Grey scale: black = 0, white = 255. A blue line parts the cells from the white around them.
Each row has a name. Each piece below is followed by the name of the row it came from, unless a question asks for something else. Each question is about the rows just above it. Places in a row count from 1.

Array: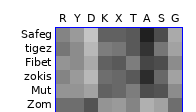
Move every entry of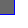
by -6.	[98]
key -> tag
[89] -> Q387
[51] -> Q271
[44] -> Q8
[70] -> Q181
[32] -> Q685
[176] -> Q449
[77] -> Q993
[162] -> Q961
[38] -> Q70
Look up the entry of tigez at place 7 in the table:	Q271
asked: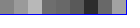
zokis
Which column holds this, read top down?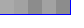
G

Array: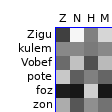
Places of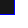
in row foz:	2 4
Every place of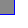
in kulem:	1 2 4
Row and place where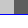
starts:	pote, 1

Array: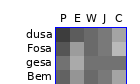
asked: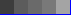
dusa
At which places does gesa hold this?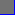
1 3 4 5

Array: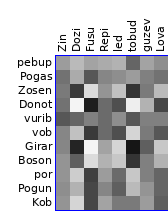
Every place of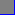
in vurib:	3 7 8
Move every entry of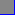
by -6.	[128]
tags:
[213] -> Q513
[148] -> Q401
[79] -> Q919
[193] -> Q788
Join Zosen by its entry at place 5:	Q788

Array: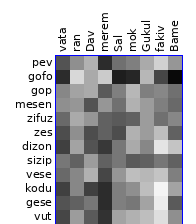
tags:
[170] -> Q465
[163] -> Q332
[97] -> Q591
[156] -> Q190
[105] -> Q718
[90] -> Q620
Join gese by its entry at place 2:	Q591
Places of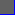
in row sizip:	2 4 7 9
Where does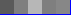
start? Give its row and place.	gop, 4

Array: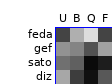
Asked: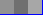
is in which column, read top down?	U
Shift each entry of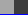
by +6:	[173  67]
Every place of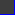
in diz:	2
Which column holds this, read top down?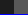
F

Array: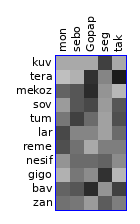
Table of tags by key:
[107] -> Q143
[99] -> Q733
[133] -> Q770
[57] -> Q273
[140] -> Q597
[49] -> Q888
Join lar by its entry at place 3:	Q770
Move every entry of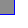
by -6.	[134]
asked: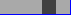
kuv
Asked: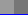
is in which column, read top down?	mon
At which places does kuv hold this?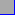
1 2 3 5

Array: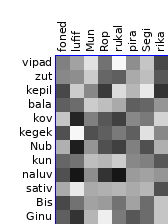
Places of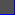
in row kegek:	1 3
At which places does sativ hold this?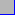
5 7
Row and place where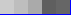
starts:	bala, 3

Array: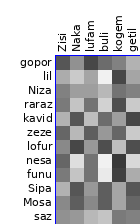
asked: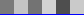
raraz
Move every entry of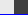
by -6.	[228  58]
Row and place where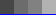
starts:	gopor, 3
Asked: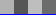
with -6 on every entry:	[172  80 184 102]
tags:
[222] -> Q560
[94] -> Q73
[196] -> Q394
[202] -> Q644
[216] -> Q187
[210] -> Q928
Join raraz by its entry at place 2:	Q394
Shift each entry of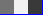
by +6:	[121 247  63]

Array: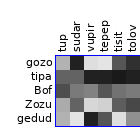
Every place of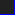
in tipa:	3 4 6
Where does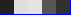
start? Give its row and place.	gozo, 2
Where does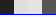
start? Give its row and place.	gozo, 2
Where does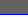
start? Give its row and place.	tipa, 1
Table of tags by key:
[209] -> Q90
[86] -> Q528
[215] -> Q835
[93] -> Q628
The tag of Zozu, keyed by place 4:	Q90

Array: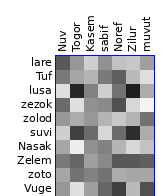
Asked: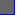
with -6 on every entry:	[95]
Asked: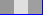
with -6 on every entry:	[145 217 153]
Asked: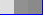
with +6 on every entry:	[229 151 144]
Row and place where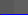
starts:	Zelem, 6
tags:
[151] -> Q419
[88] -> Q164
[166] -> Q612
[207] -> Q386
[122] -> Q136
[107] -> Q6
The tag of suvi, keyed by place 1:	Q386
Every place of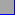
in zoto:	1 6 7

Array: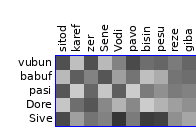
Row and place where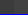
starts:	Sive, 7
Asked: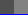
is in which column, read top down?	zer
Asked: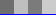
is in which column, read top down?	bisin

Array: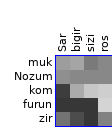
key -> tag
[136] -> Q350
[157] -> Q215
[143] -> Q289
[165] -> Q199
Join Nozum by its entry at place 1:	Q289
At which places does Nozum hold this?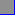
1
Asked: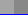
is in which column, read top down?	bigir
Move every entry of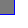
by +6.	[128]
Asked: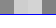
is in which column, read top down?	ros
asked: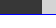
furun
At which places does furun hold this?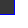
1 2 3

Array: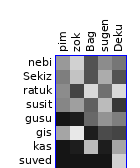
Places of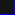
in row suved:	1 2 3 4
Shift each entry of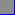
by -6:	[134]
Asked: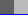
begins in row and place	susit, 3
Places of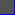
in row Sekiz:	3 5
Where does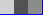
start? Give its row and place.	nebi, 2
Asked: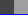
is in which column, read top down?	zok

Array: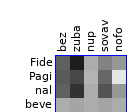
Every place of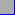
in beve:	1 3 5
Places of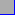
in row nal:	3
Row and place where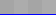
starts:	beve, 2

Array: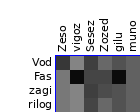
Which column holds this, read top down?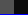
gilu
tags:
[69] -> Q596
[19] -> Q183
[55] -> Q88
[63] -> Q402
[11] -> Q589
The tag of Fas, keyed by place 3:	Q596
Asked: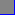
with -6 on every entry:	[126]
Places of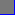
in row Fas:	1
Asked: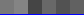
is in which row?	rilog
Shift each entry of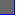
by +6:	[110]
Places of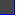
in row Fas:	3 4

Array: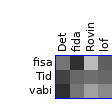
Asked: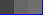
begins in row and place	Tid, 1
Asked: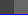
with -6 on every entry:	[61 97]
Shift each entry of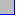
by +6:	[193]
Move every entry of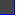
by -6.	[61]
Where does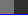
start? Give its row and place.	fisa, 1
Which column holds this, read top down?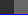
fida
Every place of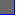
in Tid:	2 4

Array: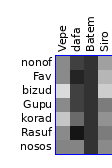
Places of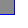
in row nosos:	4
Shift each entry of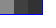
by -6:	[132  58  44]

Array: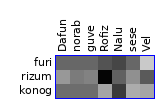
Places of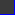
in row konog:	5
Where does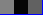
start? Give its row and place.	rizum, 3
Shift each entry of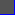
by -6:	[77]
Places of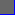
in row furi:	1 2 3 6
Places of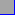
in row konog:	4 7

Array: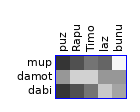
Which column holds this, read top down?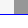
bunu
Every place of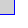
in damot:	2 3
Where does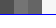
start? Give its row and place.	mup, 2

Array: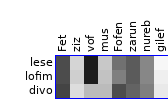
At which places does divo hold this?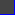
1
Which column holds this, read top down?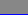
nureb

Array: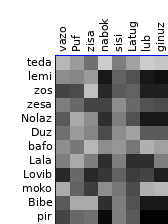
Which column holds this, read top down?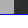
lub
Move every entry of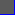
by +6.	[96]
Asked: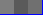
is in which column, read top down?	vazo
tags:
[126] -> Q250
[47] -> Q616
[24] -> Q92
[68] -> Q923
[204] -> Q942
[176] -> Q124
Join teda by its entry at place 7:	Q942
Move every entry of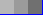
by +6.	[189 161 118]
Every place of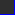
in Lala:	4 6 7

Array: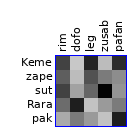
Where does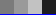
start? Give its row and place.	pak, 2
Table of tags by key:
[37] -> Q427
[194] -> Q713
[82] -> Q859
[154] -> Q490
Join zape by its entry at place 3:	Q859
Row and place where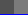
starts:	zape, 3
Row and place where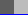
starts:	zape, 1
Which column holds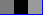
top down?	zusab
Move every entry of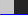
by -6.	[194  31]

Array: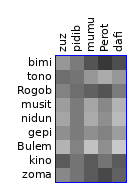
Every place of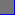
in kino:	2 4
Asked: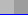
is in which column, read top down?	dafi
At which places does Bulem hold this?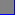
2

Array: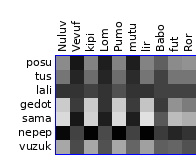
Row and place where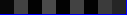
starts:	nepep, 1
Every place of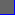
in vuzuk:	6 9
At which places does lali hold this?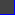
3 8 9 10
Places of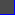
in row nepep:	4
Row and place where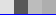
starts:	sama, 7

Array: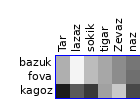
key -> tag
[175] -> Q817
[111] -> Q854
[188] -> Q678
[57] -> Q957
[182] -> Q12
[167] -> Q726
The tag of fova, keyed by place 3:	Q678
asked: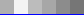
bazuk

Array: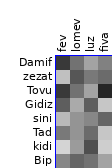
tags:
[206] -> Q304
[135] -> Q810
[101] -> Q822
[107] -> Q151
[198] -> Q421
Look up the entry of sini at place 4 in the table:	Q822
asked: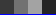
Tovu
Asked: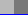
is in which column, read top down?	fev

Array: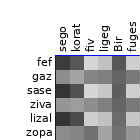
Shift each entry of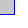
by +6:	[205]
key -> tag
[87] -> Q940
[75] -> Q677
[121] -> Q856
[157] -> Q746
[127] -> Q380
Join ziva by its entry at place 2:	Q746

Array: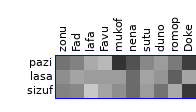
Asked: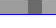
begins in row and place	lasa, 4
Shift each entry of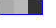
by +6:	[176 191  56]
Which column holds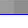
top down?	mukof
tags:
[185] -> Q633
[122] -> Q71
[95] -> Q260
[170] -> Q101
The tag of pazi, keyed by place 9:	Q71
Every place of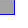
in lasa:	2 7 10

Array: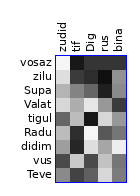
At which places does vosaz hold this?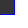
3 4 5
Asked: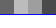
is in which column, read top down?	zudid
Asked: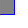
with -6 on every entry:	[125]
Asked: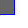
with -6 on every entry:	[96]

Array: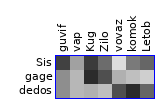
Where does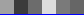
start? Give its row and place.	Sis, 2
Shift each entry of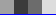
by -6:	[155  53 102 215]
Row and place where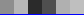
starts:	gage, 1

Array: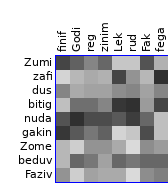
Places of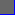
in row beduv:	2 5 7 8
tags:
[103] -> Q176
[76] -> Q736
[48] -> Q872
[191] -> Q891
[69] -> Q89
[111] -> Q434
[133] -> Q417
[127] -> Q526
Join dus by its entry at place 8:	Q417
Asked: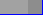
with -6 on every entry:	[156 156 135]
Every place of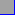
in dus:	3 4 7
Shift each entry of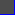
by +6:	[82]

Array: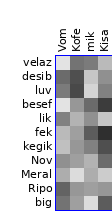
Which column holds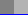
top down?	mik
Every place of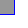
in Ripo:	2 4
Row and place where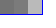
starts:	velaz, 2

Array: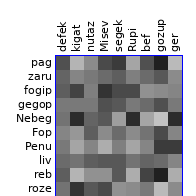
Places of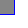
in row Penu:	3 7
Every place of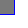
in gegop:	1 2 3 6 9
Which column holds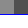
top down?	gozup
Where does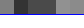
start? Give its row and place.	fogip, 3

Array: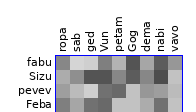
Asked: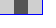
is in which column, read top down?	ged
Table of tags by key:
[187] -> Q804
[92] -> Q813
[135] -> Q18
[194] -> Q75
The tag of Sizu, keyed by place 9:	Q75
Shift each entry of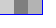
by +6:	[213 133 185]
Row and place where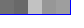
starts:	pevev, 4
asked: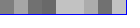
Feba
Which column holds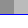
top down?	sab
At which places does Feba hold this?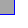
2

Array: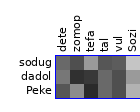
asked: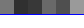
dadol
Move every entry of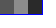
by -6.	[ 80 134  36]
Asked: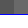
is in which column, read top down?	tal
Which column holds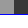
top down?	tefa

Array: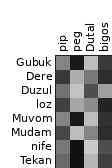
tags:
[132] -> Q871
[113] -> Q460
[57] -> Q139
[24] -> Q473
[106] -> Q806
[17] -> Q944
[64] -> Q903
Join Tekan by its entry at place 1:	Q806
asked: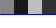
Muvom

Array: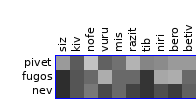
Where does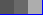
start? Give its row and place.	fugos, 2
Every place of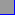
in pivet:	1 9 10
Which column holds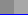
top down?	niri
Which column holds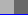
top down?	razit
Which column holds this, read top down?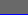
mis
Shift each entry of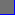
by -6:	[107]
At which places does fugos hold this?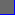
3 5 6 10

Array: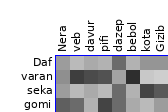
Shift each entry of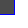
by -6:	[69]
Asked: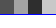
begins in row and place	varan, 4
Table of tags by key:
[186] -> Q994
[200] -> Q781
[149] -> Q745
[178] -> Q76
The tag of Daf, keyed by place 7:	Q745
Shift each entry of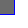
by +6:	[113]
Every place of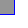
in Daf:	7 8
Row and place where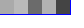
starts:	seka, 3

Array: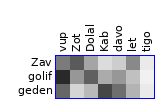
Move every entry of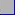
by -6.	[173]
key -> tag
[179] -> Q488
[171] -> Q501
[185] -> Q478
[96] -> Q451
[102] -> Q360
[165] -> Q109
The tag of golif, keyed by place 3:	Q451
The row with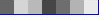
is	geden
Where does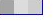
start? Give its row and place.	Zav, 3
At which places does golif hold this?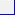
7

